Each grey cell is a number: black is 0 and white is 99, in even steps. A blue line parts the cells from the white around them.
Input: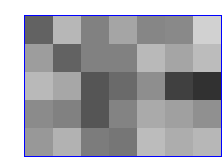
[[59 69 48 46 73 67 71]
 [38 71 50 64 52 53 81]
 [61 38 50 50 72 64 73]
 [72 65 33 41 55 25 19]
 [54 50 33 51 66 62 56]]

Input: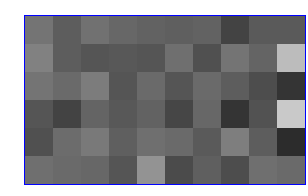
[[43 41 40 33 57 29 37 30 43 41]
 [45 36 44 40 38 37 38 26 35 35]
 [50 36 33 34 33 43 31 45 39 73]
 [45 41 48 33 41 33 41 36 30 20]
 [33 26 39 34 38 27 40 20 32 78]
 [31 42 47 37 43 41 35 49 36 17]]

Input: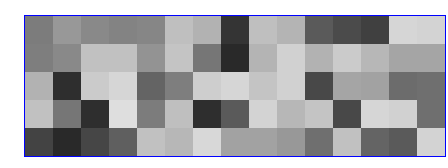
[[26 16 27 37 75 71 84 63 63 59 43 75 39 35 82]
 [48 59 53 51 52 74 69 20 74 70 35 29 25 83 82]
 [49 53 75 75 57 76 46 16 70 81 69 79 71 64 64]
 [69 18 79 83 39 49 80 83 76 81 28 64 63 42 43]
 [75 46 18 86 48 74 18 35 82 71 76 28 83 81 43]]

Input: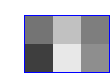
[[24 90 55]
 [45 75 49]]

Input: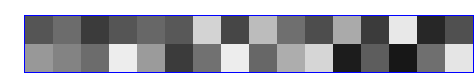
[[59 51 42 92 60 23 44 92 40 67 83 11 36  9 43 89]
 [33 42 23 33 40 34 82 27 73 43 30 66 23 90 15 31]]

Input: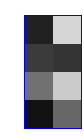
[[ 7 40]
 [13 83]
 [23 20]
 [44 79]]

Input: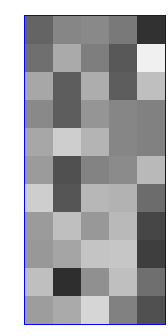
[[61 66 83 50 31]
 [39 52 53 47 19]
 [43 66 49 34 93]
 [65 36 67 36 74]
 [53 36 58 52 50]
 [65 80 70 52 50]
 [60 31 51 54 72]
 [80 33 71 69 42]
 [60 74 59 72 27]
 [59 64 76 77 24]
 [74 18 56 74 43]]

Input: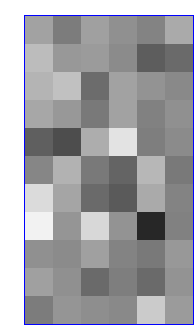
[[48 58 55 53 79 60]
 [63 48 62 56 51 66]
 [73 59 60 54 36 41]
 [70 75 42 63 57 53]
 [65 59 47 63 50 56]
 [37 30 67 88 49 54]
 [52 69 47 39 71 47]
 [85 64 41 35 66 51]
 [94 58 84 57 15 50]
 [56 54 62 51 47 59]
 [62 56 41 49 41 57]]
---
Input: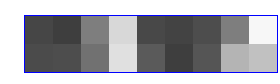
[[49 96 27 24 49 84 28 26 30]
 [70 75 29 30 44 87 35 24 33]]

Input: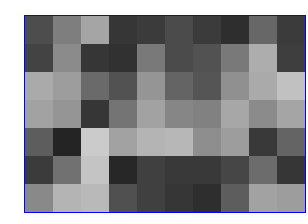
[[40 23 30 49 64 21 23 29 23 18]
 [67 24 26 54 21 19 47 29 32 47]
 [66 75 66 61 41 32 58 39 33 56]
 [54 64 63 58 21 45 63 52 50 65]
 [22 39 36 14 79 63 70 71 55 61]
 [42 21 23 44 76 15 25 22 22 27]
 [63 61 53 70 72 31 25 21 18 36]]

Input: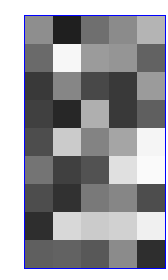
[[54 70 55 12 43]
 [58 38 41 96 60]
 [22 60 22 52 28]
 [22 37 25 15 68]
 [64 95 30 79 51]
 [87 97 45 25 32]
 [52 30 30 19 47]
 [81 93 18 84 79]
 [54 18 37 38 34]]

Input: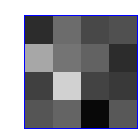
[[28 31 17 42]
 [38 17 65 45]
 [26 22 25 81]
 [ 3 34 33 39]]

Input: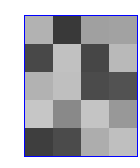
[[62 63 69 22]
 [27 72 28 75]
 [29 32 69 74]
 [76 59 77 53]
 [67 74 24 29]]

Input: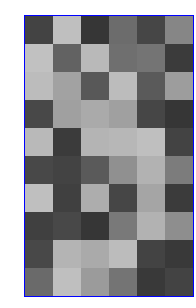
[[27 52 26 74 21 42]
 [45 23 75 38 72 43]
 [35 61 73 63 34 73]
 [27 21 28 62 66 62]
 [74 26 72 23 70 71]
 [69 48 28 26 35 56]
 [64 23 74 25 67 27]
 [69 55 25 28 21 47]
 [26 22 28 70 66 73]
 [22 26 41 74 60 45]]
